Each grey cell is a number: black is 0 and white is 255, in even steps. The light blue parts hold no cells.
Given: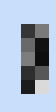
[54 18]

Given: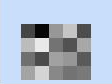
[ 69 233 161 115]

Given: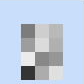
[124 219 150]

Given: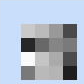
[201 104 170  30]

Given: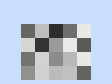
[102  51 139 192]

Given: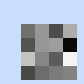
[112 150  92 130]

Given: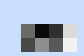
[106 142]
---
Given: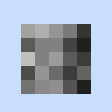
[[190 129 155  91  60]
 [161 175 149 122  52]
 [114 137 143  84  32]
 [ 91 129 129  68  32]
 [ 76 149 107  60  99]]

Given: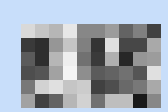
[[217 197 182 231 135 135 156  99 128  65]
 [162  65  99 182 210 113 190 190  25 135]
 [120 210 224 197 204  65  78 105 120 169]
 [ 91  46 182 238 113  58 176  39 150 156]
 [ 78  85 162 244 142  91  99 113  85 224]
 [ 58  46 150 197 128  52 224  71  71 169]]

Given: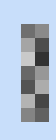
[[201  50]
 [179  70]
 [165  77]
 [132  97]
 [111 138]
 [104 151]
 [ 84 172]]

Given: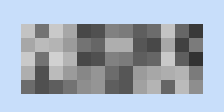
[[201 115 209 180  72  80 129 123  94 102 201  94  50]
 [195 115 201 167  72  80 129 123  94 108 195 102  57]
 [174  80 187 155 135 149 108  86 155 167 174 180 123]
 [167 187 180 155 115 102 174 174  86  72 167  65 123]
 [108  80  94 115 142 149  94  86 161 180 102 187 142]]

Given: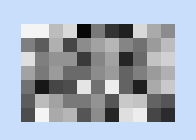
[[244 244 188 217   7 121  51  31 217 170 140]
 [223 127 147 147  58 133 162  37 106 195 209]
 [162 121 155 106 106 140 155  99 127 155 176]
 [127  92 176  70 140 162 182 133 113 155 188]
 [113  23  70  77 229 113 237  99  31 170 201]
 [ 92 188 162 121 121 147  85 201 195  99  85]
 [ 77 244 170 182  85 140  37 223 237  70  43]]

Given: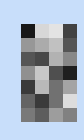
[[151 171 193  85]
 [144 199  79  31]
 [121  93 157 129]
 [100  58 113 221]
 [ 85  72 178 136]
 [ 58 185 113 164]
 [ 24 215 227  66]]
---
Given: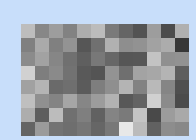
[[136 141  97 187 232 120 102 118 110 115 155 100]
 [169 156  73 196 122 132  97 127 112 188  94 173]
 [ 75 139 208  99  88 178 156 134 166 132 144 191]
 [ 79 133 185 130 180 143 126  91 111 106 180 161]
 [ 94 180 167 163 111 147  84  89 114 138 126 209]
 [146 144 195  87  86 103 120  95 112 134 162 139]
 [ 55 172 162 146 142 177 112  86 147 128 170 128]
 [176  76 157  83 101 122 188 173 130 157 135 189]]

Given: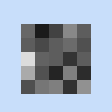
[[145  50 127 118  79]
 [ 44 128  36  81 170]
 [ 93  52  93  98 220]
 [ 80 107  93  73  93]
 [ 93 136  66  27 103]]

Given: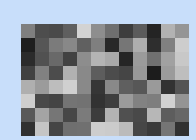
[[ 49 117  58  70 187 203 205 112 111  69 197  49]
 [103  93 183  73  80 179  60 123  71 118 164  89]
 [148 209 126 130 155  62  50 114 116  68  73 206]
 [ 84  50 154  87  95 137  54 137 208 189 155 175]
 [190 155  28 152  69  76  93 137 177  76 129  65]
 [200 161 112 155  37 169 180 141  66 105  81  43]
 [205 128  46 174 118  40 127  96 136 123  86  30]
 [149 178  36  91  61 111 142 211  95  74  77 127]]

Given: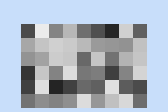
[[109 216 192 151 220 143 130 141 115]
 [ 75  92 224  96 105  65  36 222  64]
 [212 132  63 125 119 220 131 198  53]
 [197 179 114 197 104 199 204 162 147]
 [193 146 150 154 185 202 208 196 167]
 [ 96 208  38  79 111 183 132 235  75]]

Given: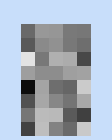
[[201 106 130 190  66]
 [ 64  90 185 187 118]
 [168 116 135 167  81]
 [203 102 110 164  12]
 [162 159 141 141 158]
 [ 72 172 176 120 227]
 [110 120 145 138  89]
 [119 121 150 152 105]]

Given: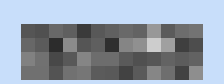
[[142  66 110 134  90  66  89  91 118 113  83 112 112]
 [ 98  92  99  86  80  90 109 109 133  88  72 113 129]
 [ 77  63 160 205 144 133  47  95  85 139  44  91 103]
 [115 109  91 152  99 105  96  88  58  95 104  80  85]]
